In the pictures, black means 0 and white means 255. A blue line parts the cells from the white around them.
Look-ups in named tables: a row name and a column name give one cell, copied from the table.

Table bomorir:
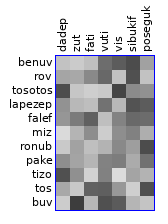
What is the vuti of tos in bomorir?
95
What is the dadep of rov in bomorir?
165
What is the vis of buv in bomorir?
91
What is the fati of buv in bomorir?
183
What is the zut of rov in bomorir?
168
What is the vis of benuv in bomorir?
92

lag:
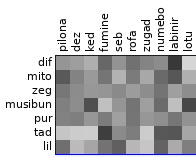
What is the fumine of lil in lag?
115
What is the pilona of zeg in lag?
119
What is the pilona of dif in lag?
149
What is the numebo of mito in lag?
106
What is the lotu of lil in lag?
127
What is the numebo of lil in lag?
99
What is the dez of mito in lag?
131
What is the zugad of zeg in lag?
141
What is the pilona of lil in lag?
111
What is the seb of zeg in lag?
138
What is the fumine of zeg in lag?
149
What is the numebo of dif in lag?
140
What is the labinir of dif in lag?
56
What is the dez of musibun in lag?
141
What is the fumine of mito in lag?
117
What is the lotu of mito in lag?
175
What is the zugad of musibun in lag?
159
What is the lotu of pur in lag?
146
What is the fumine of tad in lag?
62
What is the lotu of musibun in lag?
71
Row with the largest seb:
mito

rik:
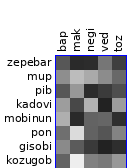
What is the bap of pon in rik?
111
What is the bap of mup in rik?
142
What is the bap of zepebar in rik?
87
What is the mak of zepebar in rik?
42
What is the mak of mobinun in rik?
42
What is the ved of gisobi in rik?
34
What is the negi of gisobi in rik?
58
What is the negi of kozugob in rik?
129
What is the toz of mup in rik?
104
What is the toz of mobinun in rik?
46
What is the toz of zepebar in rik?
63
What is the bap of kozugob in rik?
99
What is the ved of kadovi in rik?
34
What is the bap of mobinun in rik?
175
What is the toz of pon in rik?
131
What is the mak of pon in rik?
219
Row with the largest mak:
kozugob

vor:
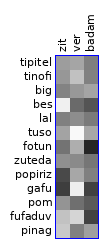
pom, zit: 148
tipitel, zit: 157
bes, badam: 84
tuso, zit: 163
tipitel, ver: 165
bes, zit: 240
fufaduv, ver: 213
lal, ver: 141
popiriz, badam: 128

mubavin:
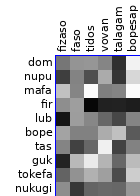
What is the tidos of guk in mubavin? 234
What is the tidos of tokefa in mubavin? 177
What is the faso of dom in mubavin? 148
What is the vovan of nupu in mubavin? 171
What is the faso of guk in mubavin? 185
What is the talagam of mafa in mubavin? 132
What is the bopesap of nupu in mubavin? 215
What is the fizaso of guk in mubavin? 35
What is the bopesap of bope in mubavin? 90

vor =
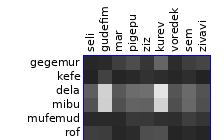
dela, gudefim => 209
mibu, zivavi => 79
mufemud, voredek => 46
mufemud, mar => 41
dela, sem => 106
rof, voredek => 37
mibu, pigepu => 99
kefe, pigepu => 41

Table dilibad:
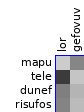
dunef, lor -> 127
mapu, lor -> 204
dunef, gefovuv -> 180
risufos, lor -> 132
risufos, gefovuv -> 187
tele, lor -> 59
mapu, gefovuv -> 134
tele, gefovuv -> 197

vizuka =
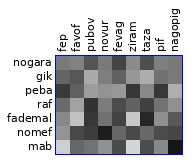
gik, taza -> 173
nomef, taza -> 104
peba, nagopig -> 175
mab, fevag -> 74
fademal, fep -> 137
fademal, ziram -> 200
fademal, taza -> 39
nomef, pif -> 76
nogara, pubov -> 84
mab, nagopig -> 21
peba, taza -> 137
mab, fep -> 206

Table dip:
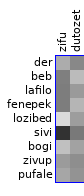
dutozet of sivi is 121
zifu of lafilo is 125
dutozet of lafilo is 154
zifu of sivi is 50
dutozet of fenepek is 181
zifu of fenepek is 125
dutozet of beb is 187
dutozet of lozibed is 157
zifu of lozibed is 218
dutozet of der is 136
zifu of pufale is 166
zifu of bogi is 192
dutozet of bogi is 162
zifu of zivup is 155
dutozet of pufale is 147
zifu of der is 172
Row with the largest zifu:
lozibed

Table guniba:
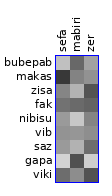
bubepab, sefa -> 192
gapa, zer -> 206
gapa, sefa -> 211
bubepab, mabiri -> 104
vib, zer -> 142
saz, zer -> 109
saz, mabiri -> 178
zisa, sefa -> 133
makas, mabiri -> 131
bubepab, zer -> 162
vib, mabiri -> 150
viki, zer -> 82

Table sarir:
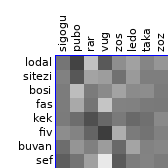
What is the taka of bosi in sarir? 141
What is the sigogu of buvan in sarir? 109
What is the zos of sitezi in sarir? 113
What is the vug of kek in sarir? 104
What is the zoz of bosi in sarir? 123
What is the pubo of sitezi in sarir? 87
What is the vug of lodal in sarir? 89
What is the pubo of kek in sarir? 109
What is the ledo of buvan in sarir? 164
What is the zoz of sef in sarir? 123
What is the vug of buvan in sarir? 156
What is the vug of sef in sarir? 233
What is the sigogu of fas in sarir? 124
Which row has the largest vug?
sef

